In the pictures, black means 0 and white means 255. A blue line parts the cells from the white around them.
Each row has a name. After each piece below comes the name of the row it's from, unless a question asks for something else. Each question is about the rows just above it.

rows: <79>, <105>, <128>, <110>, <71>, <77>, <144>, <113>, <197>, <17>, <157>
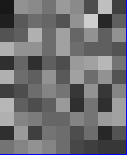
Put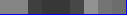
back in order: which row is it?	<157>
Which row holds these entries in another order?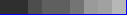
<113>
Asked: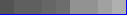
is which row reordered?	<128>
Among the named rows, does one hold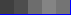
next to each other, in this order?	yes
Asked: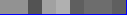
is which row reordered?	<110>
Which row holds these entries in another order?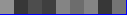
<144>

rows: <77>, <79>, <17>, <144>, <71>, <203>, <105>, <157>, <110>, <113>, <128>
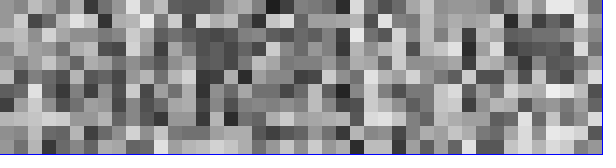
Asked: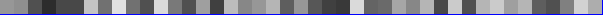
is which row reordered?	<144>
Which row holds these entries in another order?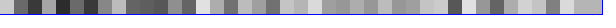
<128>
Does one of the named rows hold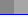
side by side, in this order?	no
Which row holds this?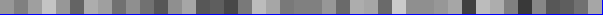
<71>

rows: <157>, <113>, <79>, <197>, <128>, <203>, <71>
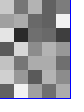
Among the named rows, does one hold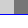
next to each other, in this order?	no
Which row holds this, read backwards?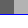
<157>
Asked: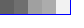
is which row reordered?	<71>
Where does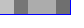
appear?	<128>
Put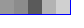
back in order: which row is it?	<203>

